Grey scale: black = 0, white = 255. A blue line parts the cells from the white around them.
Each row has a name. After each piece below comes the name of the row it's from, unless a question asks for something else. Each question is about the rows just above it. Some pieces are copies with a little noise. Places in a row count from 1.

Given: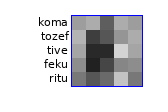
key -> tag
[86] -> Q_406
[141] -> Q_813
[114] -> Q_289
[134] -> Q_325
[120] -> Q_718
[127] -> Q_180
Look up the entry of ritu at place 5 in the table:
Q_718
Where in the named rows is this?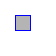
tozef, 1
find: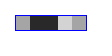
tive

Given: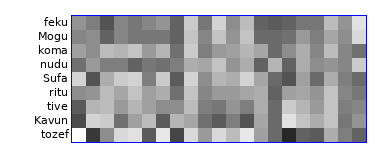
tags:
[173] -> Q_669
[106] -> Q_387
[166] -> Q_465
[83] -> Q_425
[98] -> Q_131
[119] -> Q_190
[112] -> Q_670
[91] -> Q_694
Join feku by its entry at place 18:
Q_190
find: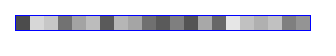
Kavun
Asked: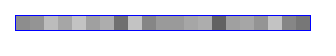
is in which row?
ritu
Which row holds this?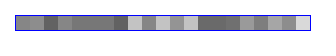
Mogu
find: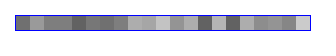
nudu

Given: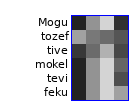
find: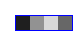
mokel
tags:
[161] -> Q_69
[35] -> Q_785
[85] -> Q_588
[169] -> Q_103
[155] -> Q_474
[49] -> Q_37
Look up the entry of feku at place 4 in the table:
Q_69
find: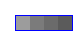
tozef
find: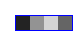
mokel

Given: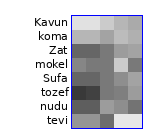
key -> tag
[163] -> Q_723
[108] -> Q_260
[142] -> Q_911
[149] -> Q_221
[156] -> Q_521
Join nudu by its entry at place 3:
Q_521
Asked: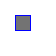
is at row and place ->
nudu, 5
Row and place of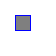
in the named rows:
tozef, 4

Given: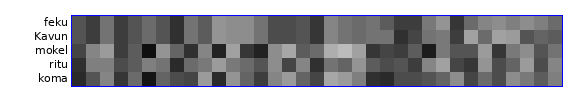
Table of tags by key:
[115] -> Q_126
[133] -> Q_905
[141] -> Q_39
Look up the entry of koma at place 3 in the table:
Q_905
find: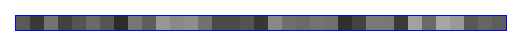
Kavun
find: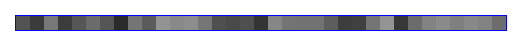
feku

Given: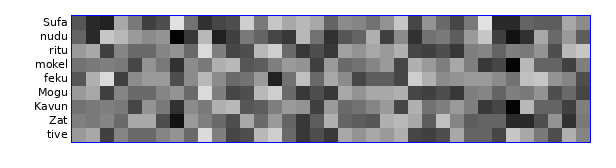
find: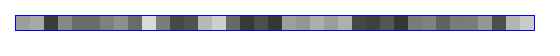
ritu
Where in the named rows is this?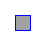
ritu, 20
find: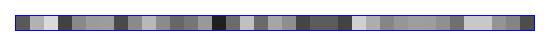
feku
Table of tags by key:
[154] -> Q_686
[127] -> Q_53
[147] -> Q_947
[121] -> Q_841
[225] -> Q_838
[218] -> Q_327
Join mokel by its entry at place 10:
Q_841

